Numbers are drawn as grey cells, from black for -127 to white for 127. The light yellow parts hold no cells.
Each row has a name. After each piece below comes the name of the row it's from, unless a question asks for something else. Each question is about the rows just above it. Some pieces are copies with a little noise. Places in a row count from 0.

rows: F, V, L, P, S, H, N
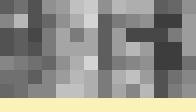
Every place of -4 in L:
3 5 12
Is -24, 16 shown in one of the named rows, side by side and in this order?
yes
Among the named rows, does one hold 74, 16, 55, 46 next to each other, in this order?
yes
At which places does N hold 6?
2 3 9
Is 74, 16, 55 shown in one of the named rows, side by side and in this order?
yes
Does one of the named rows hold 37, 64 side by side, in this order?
no

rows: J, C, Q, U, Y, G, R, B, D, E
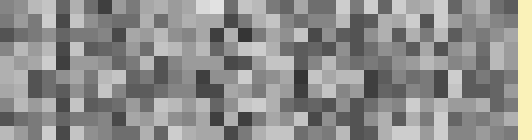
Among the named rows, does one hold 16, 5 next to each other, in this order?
yes
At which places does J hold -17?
6 16 22 23 35
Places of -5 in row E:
2 17 23 36

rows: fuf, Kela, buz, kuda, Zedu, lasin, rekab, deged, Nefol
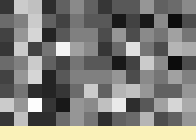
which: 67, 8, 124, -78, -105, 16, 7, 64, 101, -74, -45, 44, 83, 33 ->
deged
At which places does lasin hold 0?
5 6 7 13
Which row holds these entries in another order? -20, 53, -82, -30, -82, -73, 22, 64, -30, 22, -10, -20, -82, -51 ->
Nefol
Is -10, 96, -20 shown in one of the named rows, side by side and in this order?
no
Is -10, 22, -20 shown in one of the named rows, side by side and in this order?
no
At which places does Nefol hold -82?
2 3 7
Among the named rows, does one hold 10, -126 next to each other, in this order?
no

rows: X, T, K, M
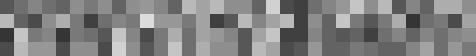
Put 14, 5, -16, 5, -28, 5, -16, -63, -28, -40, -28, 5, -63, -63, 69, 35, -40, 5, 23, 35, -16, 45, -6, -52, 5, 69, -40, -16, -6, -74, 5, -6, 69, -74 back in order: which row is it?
K
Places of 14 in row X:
5 7 9 16 17 26 33

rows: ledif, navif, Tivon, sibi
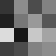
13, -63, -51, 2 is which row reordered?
sibi
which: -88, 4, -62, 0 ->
ledif
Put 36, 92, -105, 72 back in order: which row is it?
Tivon
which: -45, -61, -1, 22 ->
sibi
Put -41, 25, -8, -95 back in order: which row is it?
navif
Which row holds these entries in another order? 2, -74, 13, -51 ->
ledif

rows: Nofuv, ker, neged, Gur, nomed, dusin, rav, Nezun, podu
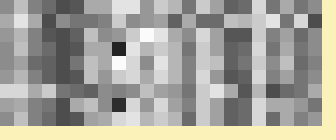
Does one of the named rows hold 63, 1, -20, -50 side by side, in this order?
yes
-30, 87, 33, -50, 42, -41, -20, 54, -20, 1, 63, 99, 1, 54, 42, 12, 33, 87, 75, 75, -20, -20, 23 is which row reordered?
podu
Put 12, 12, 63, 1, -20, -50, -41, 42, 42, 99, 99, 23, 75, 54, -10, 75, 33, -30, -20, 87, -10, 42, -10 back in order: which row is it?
Nofuv
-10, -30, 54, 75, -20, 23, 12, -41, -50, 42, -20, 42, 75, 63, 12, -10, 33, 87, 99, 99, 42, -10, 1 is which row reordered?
Nofuv
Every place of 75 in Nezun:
14
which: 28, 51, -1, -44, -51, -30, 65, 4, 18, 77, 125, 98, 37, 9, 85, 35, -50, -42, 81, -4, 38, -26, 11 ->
neged
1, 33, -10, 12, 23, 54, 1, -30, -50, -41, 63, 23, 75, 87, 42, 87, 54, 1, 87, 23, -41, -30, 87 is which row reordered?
dusin

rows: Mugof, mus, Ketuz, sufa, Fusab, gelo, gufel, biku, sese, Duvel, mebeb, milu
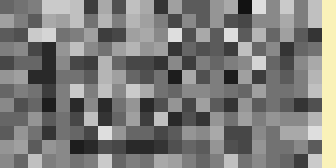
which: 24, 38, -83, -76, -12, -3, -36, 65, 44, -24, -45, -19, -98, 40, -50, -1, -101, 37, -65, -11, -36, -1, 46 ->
gelo
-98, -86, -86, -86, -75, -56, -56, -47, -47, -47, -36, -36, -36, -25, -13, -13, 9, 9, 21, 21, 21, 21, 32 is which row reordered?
mebeb
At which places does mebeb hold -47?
7 12 16
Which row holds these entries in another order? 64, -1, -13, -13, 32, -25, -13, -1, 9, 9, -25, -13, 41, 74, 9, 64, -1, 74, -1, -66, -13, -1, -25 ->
gufel
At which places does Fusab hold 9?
4 12 17 21
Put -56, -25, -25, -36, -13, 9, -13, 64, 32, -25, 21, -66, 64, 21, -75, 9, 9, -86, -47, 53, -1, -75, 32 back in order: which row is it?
sufa
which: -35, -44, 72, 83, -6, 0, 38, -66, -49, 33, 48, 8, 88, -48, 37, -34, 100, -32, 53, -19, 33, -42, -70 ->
Ketuz

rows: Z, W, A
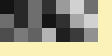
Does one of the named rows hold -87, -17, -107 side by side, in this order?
yes
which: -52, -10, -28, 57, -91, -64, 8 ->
A
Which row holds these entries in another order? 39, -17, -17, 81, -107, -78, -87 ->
W
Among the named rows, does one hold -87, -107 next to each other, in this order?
no
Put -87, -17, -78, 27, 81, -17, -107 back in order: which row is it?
Z
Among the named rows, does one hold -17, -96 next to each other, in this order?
no
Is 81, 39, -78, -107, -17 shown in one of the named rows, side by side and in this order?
no

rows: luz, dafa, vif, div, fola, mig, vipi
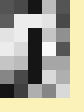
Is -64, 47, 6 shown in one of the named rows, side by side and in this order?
yes
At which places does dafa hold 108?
1 2
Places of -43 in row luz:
0 4
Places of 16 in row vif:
4
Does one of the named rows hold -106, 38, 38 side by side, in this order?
yes
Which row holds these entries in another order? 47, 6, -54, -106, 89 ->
mig

